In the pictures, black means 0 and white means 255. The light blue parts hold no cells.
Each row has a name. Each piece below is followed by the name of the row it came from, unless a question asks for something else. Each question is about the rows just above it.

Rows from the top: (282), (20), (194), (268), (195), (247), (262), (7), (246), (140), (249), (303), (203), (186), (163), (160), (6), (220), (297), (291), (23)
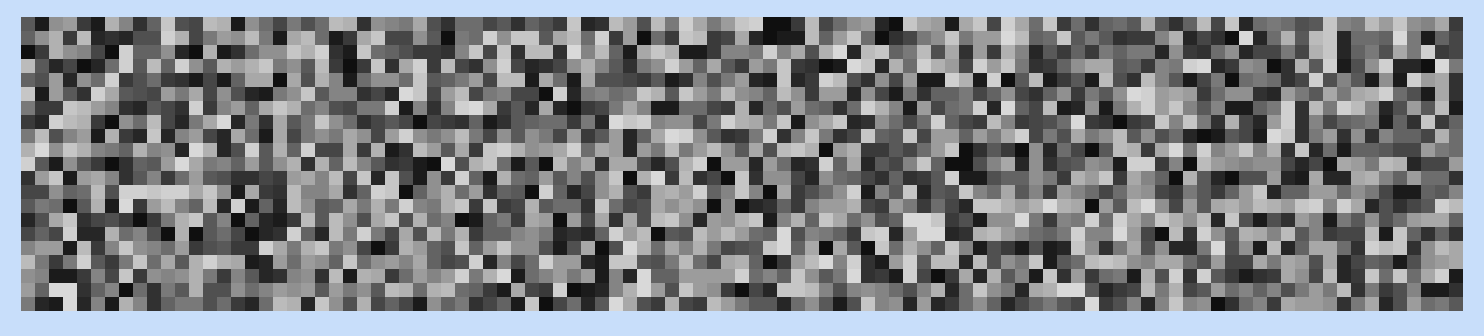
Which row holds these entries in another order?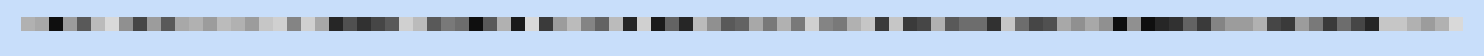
(186)
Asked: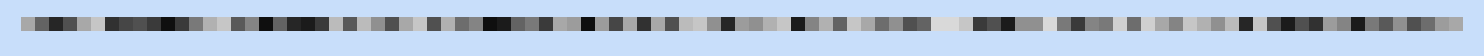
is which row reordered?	(163)
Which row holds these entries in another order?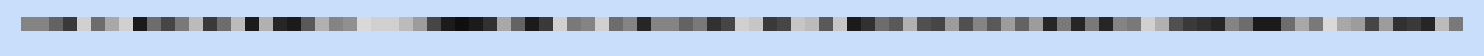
(262)
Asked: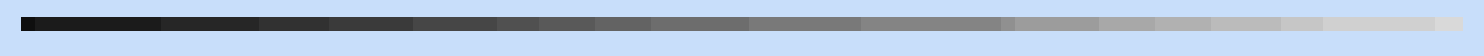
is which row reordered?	(262)
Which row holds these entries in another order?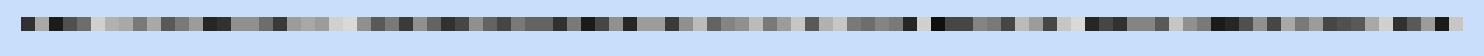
(247)

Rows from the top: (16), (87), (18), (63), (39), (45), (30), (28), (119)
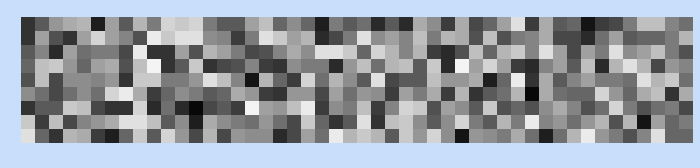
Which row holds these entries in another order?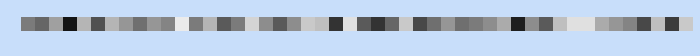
(28)
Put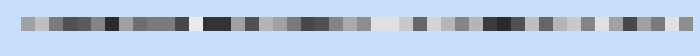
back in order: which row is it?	(18)
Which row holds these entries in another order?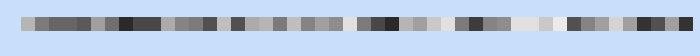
(87)
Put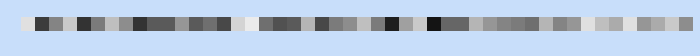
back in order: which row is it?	(39)

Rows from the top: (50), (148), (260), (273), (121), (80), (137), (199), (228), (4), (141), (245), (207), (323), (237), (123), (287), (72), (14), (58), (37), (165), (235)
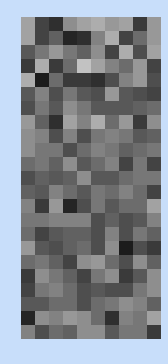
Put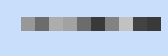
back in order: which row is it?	(273)
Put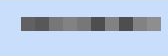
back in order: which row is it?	(228)
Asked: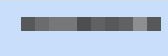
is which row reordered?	(245)

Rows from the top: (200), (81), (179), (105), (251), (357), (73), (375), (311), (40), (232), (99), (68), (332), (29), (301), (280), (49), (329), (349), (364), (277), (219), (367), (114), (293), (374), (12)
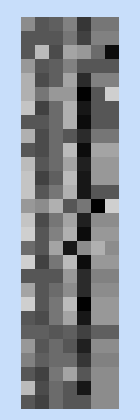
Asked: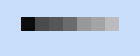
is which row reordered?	(179)
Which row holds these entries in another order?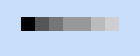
(364)
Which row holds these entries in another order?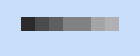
(251)
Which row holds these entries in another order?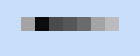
(40)
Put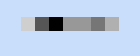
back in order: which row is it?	(357)

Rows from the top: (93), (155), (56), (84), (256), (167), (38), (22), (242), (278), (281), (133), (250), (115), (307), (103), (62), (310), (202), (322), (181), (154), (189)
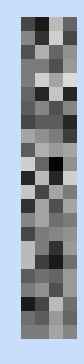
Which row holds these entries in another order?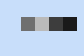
(310)
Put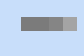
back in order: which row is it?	(189)
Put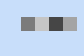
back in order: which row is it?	(250)
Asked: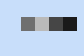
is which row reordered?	(181)

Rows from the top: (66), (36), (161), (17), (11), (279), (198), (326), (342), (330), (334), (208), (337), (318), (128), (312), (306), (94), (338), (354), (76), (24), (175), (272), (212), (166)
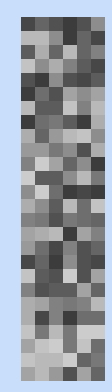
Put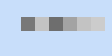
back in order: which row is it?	(272)
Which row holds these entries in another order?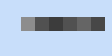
(66)
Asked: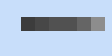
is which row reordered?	(66)

